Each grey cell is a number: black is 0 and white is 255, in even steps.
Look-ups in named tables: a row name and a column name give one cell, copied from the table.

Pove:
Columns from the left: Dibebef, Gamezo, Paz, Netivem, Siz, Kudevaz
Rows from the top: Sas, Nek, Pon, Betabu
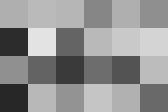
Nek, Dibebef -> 44
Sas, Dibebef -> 175
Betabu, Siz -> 177
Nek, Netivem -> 185
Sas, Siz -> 175
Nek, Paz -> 100
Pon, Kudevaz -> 188
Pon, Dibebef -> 144
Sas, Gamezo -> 186
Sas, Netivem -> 134
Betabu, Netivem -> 197
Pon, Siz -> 83
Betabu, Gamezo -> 184
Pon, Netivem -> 109
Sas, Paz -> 182
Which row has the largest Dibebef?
Sas

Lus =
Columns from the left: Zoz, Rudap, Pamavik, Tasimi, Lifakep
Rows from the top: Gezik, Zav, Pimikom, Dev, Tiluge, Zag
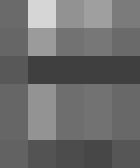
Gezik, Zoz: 106
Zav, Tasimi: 119
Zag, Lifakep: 86
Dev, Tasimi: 114
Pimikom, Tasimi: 63
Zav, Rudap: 155
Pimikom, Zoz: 88
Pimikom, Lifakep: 63
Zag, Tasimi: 71
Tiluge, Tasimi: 114
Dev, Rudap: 147
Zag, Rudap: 83
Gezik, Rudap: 214
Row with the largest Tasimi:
Gezik

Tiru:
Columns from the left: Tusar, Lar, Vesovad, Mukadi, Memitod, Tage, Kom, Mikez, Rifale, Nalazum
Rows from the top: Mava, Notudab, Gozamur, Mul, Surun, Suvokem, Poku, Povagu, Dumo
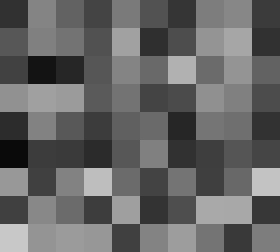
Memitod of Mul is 115
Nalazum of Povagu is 55
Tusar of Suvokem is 10
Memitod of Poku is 107
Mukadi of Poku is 190
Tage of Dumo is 131
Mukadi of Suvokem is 43
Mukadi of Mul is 90
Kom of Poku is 116
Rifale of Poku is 104
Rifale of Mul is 128

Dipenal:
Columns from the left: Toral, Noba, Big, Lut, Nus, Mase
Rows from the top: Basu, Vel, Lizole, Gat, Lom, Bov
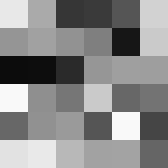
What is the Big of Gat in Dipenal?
118
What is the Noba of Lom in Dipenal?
145
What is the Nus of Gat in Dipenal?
103
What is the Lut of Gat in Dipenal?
202
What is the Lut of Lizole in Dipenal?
150
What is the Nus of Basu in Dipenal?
85
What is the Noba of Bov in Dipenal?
233

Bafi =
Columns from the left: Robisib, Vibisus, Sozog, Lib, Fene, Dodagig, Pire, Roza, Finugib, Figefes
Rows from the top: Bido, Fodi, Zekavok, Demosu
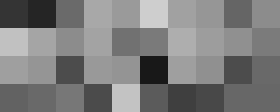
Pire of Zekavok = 159
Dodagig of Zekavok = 24
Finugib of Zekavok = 76
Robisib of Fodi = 193
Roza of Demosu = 72
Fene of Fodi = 113
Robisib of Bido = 52
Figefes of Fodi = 123
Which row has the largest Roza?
Fodi

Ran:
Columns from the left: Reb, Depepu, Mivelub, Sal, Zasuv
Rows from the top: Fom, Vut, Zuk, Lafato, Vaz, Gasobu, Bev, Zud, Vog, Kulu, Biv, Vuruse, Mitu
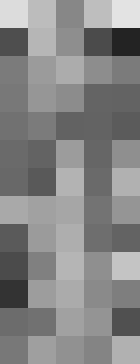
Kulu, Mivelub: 181
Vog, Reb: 90
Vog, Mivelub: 174
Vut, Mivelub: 142
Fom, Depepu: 188
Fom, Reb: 220
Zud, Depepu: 161
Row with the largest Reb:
Fom

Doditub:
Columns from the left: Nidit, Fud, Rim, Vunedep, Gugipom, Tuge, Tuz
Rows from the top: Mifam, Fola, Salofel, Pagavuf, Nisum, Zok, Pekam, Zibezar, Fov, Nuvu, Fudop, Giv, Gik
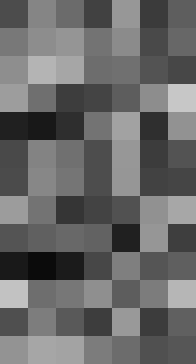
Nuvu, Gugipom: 127
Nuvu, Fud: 11
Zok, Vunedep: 77
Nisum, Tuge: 47
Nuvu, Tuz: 95
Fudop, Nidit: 194
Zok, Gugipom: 151
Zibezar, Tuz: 167
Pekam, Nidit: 75
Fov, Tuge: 150

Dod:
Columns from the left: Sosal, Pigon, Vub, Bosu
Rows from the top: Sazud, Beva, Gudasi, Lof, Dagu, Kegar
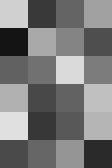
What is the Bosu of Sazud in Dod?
161
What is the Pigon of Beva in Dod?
169
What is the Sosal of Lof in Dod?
177
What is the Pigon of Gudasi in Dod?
113
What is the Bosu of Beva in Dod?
78
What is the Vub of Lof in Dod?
98
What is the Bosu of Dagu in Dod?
181
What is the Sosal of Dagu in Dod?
224
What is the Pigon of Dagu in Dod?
55
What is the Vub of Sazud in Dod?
100
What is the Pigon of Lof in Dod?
72
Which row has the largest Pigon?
Beva

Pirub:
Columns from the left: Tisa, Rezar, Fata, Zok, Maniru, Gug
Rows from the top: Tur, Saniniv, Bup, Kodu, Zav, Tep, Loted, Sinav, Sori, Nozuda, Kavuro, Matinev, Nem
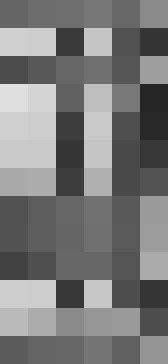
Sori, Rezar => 93
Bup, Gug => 158
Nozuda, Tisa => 65
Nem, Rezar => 99
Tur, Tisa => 101
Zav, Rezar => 205
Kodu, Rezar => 212
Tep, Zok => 197
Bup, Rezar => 88
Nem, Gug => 149
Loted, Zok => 175
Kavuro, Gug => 53
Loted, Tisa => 169
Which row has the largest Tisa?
Kodu

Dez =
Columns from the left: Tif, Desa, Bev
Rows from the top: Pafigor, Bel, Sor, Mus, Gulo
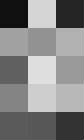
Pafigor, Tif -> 16
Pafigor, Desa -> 213
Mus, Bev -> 185
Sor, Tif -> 97
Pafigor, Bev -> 37
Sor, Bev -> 154
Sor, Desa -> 222
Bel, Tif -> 161
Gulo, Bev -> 51
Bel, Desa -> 146
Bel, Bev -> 177
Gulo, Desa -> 87
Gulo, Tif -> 90
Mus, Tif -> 132
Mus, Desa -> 206
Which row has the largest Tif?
Bel

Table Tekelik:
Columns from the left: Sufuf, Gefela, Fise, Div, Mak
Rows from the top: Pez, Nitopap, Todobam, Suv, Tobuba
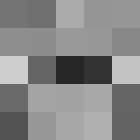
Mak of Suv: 101
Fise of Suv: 163
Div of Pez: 149
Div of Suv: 168
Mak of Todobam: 195
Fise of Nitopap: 153

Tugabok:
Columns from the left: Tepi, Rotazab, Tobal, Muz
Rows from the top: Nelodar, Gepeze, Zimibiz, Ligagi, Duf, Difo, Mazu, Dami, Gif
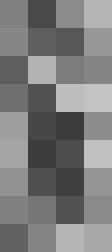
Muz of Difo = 191
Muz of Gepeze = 151
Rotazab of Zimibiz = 178
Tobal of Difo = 76
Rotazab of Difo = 61
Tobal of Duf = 60
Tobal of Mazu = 64
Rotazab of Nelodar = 73
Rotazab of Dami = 117
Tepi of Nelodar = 128
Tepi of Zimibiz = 93
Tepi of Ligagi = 110
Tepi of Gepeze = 135
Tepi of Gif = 97
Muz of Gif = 168
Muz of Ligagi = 195
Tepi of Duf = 158
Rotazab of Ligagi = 81

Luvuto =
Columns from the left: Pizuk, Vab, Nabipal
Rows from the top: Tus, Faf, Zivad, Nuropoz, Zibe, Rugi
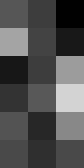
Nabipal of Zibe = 136
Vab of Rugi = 47
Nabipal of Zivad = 156
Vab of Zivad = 61
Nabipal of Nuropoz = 211
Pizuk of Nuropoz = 51
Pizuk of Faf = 164
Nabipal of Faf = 24
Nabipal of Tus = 1
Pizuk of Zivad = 23
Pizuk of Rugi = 73
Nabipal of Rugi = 73
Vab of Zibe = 39
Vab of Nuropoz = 88
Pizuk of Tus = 86
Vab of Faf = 67
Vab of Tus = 61
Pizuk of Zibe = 83

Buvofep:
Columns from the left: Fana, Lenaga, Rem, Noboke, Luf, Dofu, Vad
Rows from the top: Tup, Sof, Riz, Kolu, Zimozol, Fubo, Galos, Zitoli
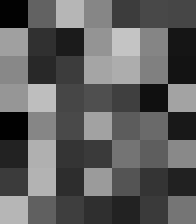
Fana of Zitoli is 182
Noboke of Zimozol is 162
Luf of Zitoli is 34
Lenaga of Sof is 48
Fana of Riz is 136
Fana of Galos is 59
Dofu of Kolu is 16
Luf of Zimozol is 92

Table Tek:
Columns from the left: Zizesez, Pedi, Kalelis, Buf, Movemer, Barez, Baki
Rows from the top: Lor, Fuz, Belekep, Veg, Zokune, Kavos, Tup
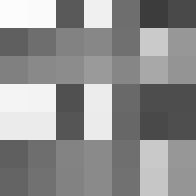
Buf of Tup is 138
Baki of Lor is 73
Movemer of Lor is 110
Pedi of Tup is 113
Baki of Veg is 77
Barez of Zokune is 73

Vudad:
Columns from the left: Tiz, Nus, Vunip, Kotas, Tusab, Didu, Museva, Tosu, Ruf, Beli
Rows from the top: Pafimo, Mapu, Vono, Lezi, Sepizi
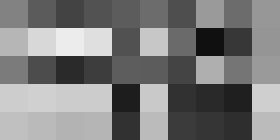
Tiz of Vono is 123
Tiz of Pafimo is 130
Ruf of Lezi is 31
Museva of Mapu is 106
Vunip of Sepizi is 179
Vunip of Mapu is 236
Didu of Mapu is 199
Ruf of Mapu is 55
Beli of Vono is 154
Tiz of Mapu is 182
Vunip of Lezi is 204
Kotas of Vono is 61
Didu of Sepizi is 187

